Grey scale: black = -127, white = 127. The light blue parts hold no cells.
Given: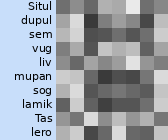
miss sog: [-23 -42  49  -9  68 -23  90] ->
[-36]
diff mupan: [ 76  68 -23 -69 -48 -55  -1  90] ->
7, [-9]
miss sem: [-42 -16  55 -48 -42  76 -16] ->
[83]
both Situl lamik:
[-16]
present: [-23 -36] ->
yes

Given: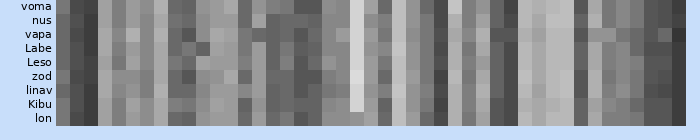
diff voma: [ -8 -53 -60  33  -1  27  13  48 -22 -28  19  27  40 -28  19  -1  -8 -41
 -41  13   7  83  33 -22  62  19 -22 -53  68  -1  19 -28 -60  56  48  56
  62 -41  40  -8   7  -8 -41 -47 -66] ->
14, [-22]
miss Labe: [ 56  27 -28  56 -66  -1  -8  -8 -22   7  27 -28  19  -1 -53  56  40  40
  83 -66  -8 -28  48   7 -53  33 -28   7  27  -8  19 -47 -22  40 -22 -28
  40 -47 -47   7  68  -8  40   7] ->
[-34]
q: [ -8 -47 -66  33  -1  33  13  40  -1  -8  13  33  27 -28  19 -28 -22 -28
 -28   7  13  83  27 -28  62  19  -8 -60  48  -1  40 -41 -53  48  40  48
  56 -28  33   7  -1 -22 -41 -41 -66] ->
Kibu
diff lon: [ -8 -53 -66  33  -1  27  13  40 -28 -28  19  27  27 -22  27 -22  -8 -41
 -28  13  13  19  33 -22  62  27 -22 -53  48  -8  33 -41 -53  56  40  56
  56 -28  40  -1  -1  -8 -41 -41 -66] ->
9, [-22]
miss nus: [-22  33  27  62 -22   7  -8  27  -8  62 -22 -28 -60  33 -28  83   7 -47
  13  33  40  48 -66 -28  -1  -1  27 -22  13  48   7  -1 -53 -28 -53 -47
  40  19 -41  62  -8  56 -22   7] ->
[-14]
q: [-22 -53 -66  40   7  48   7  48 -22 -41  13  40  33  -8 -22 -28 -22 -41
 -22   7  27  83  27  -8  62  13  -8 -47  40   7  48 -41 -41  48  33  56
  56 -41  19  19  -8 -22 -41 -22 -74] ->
vapa
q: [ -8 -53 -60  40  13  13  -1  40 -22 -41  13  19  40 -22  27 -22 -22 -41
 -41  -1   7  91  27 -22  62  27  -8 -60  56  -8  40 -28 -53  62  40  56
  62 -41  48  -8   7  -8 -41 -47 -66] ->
zod

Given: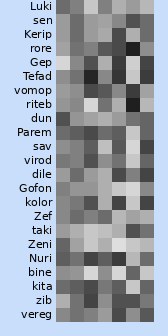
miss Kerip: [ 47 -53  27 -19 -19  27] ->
[41]
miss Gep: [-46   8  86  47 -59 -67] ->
[79]
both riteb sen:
[8]
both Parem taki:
[71]
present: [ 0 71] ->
yes
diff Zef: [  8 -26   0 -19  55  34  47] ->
2, [-19]

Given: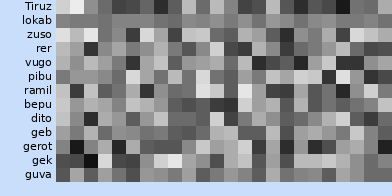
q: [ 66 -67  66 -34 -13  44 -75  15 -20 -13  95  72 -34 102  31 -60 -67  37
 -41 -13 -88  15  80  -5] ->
ramil
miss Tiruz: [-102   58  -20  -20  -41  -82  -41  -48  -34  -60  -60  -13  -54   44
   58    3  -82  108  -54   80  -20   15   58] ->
[-26]
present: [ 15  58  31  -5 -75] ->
yes
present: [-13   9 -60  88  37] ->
no

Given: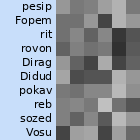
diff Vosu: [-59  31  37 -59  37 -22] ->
5, [31]
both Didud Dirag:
[23]
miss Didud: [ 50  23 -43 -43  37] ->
[-51]
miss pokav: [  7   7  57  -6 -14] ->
[15]
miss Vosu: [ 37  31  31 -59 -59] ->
[-22]
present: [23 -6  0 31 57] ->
no
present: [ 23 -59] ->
yes

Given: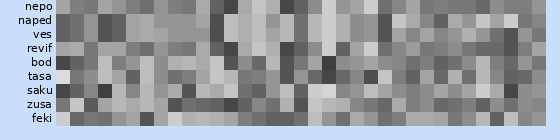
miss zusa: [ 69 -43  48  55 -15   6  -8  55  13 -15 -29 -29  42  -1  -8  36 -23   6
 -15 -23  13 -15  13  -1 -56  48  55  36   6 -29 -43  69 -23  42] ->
[-37]
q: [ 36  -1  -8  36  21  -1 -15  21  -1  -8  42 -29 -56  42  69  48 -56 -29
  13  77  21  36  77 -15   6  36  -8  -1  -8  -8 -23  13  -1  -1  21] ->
nepo
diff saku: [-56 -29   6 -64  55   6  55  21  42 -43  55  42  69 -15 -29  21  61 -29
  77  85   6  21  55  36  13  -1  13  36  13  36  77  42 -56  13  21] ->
23, [61]
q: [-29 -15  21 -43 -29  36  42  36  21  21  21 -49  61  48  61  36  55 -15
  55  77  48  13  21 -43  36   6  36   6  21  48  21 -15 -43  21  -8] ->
ves
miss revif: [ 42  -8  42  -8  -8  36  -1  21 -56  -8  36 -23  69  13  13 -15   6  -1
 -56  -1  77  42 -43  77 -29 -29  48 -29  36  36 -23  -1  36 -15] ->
[28]
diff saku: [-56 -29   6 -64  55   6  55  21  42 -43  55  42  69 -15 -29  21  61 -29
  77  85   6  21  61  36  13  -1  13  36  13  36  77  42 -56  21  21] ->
34, [13]

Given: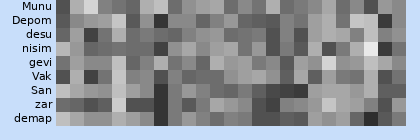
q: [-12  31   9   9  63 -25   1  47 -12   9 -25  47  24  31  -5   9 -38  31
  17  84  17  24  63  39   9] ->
gevi
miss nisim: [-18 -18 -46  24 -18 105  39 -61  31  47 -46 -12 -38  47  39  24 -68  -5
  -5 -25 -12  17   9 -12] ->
[55]
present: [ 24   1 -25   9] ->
no
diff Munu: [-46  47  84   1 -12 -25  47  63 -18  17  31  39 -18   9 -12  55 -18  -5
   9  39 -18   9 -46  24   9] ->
16, [47]
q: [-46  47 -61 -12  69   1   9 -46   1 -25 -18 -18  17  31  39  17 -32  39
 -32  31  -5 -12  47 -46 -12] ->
Vak
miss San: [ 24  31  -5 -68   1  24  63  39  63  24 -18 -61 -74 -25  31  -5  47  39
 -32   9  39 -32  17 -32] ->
[-54]

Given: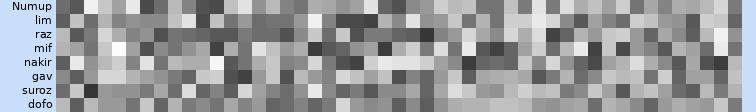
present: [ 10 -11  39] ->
yes
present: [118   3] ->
no
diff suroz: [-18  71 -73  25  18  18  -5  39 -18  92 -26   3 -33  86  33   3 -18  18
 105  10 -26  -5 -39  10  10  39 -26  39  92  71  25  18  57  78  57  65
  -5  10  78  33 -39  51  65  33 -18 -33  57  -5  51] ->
39, [71]
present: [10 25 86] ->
no

